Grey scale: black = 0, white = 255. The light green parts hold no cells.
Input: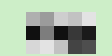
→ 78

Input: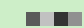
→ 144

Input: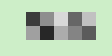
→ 91

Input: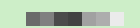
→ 235

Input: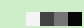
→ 7

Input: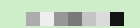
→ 19

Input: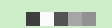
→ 145

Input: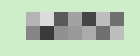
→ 190
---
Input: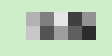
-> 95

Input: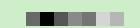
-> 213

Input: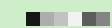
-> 93

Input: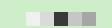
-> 198

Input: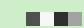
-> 47

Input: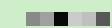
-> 191

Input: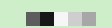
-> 206

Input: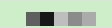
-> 139
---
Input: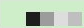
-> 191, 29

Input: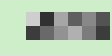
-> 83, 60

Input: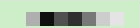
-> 228, 175

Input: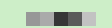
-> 194, 151

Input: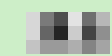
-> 183, 195

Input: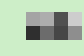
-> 205, 47

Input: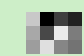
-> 33, 157

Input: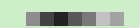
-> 162, 141
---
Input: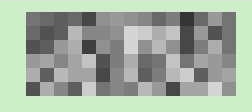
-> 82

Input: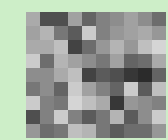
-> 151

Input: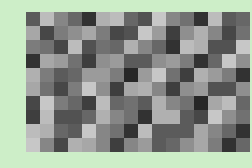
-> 199

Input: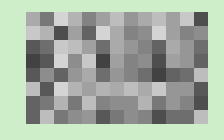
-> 99

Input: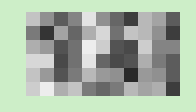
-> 205

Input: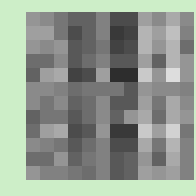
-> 149

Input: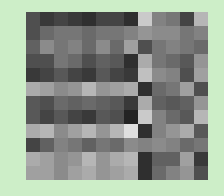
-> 160
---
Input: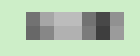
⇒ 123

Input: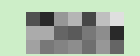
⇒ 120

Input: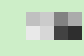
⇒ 215

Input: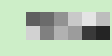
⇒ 156

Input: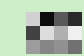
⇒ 221

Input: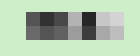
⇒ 60
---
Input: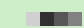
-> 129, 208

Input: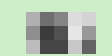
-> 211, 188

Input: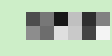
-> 129, 141

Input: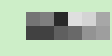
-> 167, 65

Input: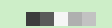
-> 194, 60

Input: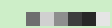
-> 229, 110

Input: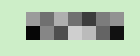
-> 146, 6

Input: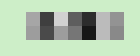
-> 147, 157
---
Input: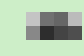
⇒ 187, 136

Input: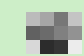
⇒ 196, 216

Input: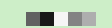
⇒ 174, 97

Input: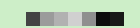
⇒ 24, 67

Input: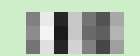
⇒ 168, 116

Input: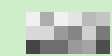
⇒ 197, 68
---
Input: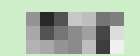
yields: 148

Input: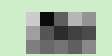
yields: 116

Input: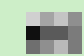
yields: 185

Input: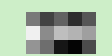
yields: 22

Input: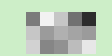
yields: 145

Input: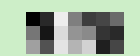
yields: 228
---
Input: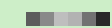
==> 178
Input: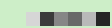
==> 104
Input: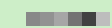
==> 115
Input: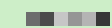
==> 149
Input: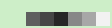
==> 135
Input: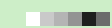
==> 147
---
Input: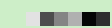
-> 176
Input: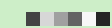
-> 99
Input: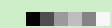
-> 189
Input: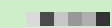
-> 152
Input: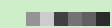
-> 115
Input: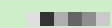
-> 101
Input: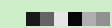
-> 6
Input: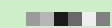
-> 105
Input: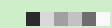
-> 194
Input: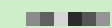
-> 43
